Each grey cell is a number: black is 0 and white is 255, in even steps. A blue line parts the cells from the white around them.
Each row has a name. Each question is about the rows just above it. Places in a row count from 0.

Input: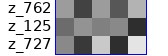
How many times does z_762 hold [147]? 0
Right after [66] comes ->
[156]
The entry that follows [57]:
[201]

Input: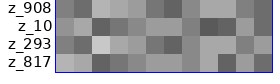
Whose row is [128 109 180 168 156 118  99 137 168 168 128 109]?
z_908
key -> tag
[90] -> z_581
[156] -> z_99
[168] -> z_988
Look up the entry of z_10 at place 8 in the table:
z_581
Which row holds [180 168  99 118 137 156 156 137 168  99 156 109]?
z_817
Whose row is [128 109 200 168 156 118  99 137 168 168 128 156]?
z_293
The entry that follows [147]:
[168]

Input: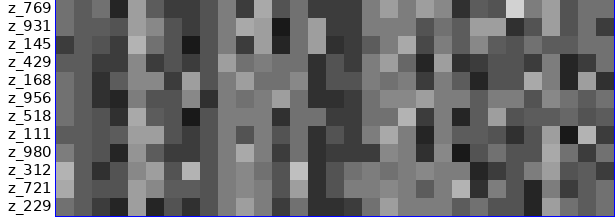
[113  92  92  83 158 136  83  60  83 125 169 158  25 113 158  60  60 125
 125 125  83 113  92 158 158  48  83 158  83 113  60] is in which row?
z_931
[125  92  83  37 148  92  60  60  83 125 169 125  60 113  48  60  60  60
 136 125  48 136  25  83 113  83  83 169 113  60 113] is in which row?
z_980
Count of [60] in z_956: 1
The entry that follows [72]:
[125]
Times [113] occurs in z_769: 5
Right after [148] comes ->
[92]

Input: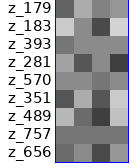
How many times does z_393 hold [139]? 3
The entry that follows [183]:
[107]
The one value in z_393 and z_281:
[139]
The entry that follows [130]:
[150]
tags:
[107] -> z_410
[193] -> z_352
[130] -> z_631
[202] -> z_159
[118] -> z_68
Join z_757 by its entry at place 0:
z_68
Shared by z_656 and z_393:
[139]

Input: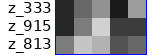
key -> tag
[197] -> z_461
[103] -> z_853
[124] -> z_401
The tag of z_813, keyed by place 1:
z_461
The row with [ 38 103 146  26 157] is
z_333

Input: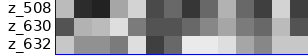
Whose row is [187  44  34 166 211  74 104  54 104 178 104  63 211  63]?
z_508
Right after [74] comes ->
[104]

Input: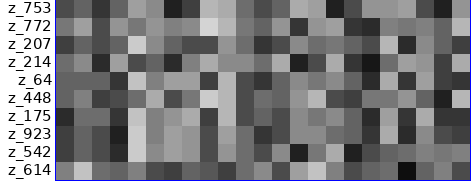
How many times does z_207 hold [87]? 0
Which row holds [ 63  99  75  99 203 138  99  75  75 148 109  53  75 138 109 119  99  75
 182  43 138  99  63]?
z_207
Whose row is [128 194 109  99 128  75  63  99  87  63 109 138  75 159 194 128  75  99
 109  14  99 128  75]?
z_614
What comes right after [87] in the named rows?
[63]
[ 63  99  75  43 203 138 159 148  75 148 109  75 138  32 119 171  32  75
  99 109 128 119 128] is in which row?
z_542

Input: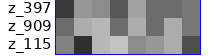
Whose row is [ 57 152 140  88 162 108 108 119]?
z_397
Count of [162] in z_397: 1
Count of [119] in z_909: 1
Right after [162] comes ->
[108]
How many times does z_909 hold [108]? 3

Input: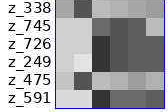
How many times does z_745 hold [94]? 1
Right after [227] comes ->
[52]
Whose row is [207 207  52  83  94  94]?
z_726
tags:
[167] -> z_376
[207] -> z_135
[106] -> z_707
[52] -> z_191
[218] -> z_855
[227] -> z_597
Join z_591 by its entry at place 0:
z_855
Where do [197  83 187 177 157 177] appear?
z_475
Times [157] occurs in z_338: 1

